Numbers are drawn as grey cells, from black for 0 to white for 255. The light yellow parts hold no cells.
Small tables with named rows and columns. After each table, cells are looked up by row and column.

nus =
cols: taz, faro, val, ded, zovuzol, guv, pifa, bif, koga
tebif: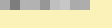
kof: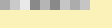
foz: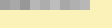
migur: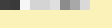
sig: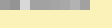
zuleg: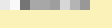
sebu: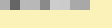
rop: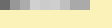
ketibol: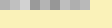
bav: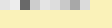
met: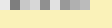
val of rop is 172
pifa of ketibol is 190
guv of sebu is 205
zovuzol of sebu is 138
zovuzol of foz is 173
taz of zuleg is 233
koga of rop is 170
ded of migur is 212
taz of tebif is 170
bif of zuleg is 180
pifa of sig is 168
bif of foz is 176
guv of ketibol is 151
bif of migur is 168
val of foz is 152
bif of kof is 172
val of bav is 105
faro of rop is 152
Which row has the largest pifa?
zuleg

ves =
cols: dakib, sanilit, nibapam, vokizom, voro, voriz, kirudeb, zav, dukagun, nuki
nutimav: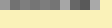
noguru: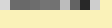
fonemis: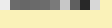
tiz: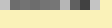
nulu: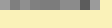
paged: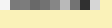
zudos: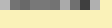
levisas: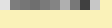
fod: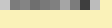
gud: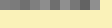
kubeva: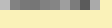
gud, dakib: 127
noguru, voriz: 114
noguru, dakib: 215
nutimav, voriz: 117
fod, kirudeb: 165
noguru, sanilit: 107
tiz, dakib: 194
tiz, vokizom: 109
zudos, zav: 112
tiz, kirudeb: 182
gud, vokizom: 127
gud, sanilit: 123
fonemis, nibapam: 103
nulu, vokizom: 128
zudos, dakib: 184
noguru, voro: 116
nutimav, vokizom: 117
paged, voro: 114
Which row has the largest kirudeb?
fonemis

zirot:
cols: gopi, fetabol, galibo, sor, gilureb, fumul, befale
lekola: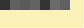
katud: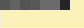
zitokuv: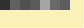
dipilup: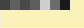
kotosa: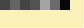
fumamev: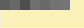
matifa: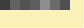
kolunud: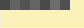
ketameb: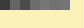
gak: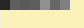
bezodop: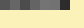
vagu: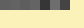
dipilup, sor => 94
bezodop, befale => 44
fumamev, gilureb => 105
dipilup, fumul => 108
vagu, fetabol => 99
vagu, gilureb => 54
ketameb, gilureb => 119
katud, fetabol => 99
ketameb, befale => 117
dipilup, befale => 25
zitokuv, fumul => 105
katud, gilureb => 107
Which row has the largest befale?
gak

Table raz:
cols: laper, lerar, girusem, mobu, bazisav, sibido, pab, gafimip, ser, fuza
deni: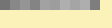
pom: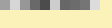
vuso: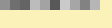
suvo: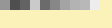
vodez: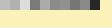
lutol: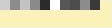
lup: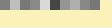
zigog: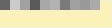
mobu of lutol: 138
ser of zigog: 153
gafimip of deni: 165
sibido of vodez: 139
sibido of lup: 70
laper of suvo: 150
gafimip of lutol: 77
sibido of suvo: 135
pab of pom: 103
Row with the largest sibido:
lutol

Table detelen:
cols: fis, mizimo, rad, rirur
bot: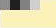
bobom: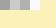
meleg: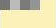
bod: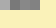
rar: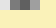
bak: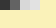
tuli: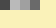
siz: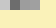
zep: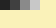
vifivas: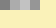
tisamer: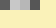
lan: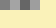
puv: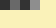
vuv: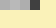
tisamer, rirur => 86
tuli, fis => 72
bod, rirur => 130
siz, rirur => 160
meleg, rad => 122
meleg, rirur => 148
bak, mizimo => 99
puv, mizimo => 105
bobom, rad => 176
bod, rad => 136
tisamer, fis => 93
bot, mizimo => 31
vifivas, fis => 128
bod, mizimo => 121
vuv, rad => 174
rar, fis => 228
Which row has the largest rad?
bak

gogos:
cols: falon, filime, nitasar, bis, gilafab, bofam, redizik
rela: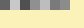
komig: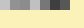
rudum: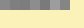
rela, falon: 99
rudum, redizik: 133
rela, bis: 144
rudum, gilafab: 122
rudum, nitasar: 125
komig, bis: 192
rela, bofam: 122
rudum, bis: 141

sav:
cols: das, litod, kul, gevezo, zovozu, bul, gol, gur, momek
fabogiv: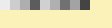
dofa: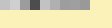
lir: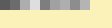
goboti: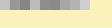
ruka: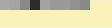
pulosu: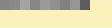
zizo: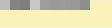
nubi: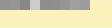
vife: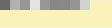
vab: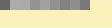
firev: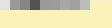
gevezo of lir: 222
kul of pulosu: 163
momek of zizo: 141
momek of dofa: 153
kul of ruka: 137
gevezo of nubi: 204
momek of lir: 180

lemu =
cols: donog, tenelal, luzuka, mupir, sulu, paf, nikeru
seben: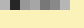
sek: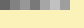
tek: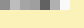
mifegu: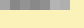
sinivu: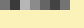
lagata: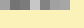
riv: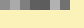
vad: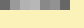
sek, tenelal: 130
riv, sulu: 93
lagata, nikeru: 166
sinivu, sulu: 101
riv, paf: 178
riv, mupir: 95
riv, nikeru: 113
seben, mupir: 166
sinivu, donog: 116
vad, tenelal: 154
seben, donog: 181

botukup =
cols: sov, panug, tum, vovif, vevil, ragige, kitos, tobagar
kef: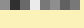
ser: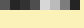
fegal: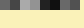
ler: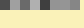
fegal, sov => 103
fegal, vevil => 34
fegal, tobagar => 81
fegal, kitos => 105
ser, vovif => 78
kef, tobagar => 120
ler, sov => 77
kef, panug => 48
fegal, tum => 170
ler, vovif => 176
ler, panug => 160
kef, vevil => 120
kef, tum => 105
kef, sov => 142
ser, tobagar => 36
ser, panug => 38

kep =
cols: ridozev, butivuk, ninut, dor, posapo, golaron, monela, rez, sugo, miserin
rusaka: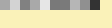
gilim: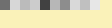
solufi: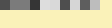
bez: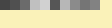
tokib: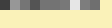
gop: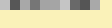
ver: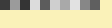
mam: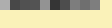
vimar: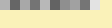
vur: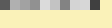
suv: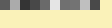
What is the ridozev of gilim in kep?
111
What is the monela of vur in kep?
131
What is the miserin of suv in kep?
73
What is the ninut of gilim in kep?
187
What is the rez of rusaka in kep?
182
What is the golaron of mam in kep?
53
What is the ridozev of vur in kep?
90
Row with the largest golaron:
suv

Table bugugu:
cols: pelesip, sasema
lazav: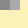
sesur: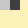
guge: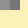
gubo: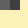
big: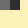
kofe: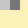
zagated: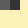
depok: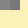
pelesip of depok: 132
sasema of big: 47
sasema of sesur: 63
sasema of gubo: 63
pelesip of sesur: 199
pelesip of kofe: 198
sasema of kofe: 119
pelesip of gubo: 96
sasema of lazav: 169
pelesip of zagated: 92
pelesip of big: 107
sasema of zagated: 52
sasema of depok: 120
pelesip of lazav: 138
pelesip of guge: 143
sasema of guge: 118
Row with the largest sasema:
lazav

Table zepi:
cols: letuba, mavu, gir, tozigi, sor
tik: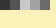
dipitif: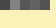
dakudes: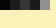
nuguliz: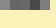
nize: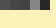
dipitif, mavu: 129
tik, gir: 201
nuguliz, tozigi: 72
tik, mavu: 84
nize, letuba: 79
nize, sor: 39
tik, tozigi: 162
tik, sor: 106
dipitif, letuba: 70

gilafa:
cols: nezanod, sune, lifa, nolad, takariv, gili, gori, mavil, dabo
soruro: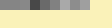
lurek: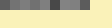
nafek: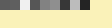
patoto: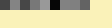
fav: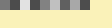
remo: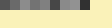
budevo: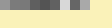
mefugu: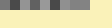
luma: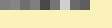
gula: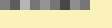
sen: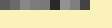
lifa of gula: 182
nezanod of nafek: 92
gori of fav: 96
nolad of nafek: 86
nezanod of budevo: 150
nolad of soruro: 72
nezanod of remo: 84
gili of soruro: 129
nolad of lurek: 113
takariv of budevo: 84
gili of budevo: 97
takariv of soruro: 106
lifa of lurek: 125
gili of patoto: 6
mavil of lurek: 128
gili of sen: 41

